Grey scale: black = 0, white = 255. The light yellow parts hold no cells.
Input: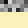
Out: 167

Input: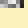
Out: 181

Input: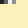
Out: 101

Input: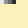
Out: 147

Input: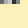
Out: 173

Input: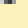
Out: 97

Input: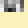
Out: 84

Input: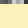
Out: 84

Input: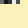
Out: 24

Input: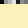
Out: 152
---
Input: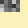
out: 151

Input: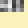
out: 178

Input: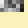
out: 137

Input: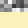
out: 165

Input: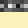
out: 68

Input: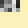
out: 216
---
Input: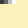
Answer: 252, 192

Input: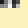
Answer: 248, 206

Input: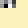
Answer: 247, 203

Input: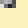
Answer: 224, 182

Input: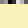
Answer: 225, 183

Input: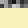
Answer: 201, 185
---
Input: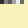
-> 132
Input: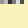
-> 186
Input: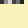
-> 143
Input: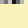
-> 114
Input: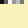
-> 95
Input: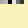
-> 185
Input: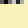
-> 9
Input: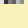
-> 55
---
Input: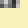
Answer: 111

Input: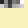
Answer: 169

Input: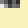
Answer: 73

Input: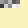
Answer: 141

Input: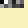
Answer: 62

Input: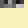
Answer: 105

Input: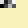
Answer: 70
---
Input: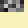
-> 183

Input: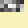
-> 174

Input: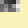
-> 55

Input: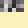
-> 154

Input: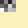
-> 31

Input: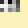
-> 4
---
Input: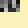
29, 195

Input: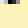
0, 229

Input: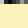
52, 198

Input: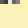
228, 228

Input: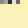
50, 225

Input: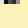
84, 226

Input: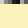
32, 209

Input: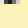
29, 230
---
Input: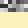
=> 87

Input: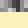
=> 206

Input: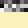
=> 179

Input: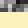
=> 174

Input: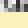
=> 131

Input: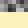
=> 44
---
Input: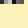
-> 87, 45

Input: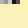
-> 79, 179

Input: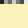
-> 233, 37

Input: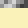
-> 75, 147

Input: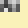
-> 170, 88

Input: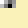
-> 149, 191

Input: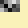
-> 153, 192
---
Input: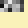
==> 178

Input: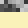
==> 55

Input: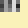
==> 133

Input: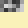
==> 77

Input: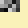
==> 210

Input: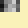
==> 176
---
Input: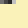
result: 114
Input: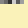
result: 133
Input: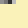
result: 145
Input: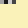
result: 164
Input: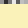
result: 149
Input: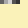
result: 98
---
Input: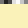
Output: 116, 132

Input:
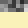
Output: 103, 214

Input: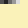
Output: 82, 220

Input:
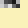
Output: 191, 52

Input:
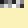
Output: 25, 52

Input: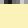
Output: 176, 161
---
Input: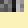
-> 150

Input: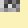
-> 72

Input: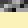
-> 37

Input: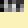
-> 51

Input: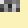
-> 114

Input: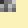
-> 203

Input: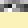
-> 189
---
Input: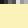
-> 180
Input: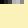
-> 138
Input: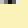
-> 238
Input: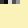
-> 151
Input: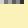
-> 50
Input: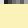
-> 165
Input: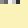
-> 47
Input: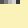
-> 54
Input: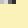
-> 47
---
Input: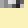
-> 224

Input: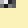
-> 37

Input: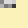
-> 218

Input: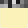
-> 38

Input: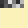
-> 226

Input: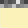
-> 81

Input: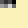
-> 75

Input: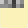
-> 170

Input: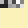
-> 186
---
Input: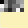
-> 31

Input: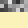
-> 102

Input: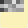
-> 192

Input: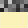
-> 115

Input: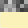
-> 143

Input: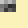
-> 99

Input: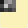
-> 55

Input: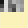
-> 133
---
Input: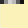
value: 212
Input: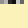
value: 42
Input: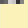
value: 211
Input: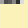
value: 88
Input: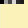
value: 70
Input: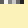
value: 132
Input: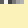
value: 67
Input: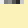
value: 143
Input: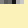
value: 102
